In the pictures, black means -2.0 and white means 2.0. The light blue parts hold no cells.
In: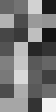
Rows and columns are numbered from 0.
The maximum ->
1.8
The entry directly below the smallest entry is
-1.2
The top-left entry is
-0.4
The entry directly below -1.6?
0.3
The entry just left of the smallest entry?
1.0
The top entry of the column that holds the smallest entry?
-1.6
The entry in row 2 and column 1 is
-1.1
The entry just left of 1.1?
0.0
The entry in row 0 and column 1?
-0.2
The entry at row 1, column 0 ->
0.8

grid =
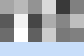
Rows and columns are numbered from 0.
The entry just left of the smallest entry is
1.4
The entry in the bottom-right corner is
0.0
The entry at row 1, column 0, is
-0.6
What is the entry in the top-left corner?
0.6
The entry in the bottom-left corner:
-0.3

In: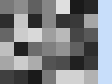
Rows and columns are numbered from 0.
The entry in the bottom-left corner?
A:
-1.0
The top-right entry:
-1.4
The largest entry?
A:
1.5
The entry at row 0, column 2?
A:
-0.5
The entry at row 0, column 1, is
0.2
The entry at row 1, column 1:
1.1
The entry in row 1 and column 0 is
-1.3
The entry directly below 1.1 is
1.2
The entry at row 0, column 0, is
-0.1
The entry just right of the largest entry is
-1.6
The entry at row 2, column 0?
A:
-0.4
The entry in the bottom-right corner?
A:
0.8
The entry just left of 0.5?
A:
1.4

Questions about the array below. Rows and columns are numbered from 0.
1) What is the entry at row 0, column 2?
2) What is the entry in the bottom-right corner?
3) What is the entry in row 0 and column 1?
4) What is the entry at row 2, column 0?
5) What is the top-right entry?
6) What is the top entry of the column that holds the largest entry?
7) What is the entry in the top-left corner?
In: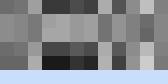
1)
0.5
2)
-0.1
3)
-0.2
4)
0.2
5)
0.0
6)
1.0
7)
-0.3

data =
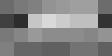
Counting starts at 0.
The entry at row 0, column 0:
-0.3
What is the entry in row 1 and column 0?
-1.0
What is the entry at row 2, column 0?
-0.1
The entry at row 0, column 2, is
0.0
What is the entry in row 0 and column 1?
-0.1
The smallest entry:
-1.3
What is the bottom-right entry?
-0.5
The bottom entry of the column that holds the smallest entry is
-0.4
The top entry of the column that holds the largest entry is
0.3
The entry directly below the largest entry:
0.2

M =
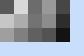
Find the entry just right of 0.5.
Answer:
0.0
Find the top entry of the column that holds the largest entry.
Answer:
1.4
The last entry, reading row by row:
-1.7
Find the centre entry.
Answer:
-0.2

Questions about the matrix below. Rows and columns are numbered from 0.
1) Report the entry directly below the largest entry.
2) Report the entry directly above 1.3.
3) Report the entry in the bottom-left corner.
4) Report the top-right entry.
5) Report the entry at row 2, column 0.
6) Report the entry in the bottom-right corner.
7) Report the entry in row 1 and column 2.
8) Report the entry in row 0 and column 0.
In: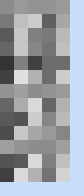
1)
0.5
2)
1.0
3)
-1.0
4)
0.4
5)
-0.6
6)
1.3
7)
1.2
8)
0.2

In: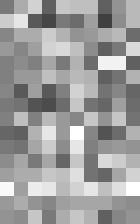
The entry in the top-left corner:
-0.1
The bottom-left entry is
0.3
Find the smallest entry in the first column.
-0.4
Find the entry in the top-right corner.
0.9
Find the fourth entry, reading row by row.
-0.5
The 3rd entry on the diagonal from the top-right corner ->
0.7
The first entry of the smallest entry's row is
1.2
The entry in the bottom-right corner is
0.3
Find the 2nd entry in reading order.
0.7
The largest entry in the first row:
1.3
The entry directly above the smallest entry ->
-0.5
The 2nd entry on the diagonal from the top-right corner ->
0.2
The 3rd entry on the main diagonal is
0.7
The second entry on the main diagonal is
1.6
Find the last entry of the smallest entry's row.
0.9
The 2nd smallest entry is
-0.9
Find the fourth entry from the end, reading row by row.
0.8
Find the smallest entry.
-1.0
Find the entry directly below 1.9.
0.4
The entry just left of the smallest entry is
0.5

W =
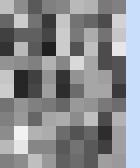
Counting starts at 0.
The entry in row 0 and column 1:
0.2
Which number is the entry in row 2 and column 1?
-0.5
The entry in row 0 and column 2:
-0.6
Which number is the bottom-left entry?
0.0
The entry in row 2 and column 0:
-1.0
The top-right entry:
0.0
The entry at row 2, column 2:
-0.5
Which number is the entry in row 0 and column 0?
1.0
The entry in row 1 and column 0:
-0.4
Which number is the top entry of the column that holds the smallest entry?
0.0
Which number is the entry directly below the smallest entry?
0.8
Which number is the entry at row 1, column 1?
1.2
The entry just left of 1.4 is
0.1
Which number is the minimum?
-1.5
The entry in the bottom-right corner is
0.4
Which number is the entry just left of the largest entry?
0.2
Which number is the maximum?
1.8
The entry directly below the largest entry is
1.6
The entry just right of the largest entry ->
0.8
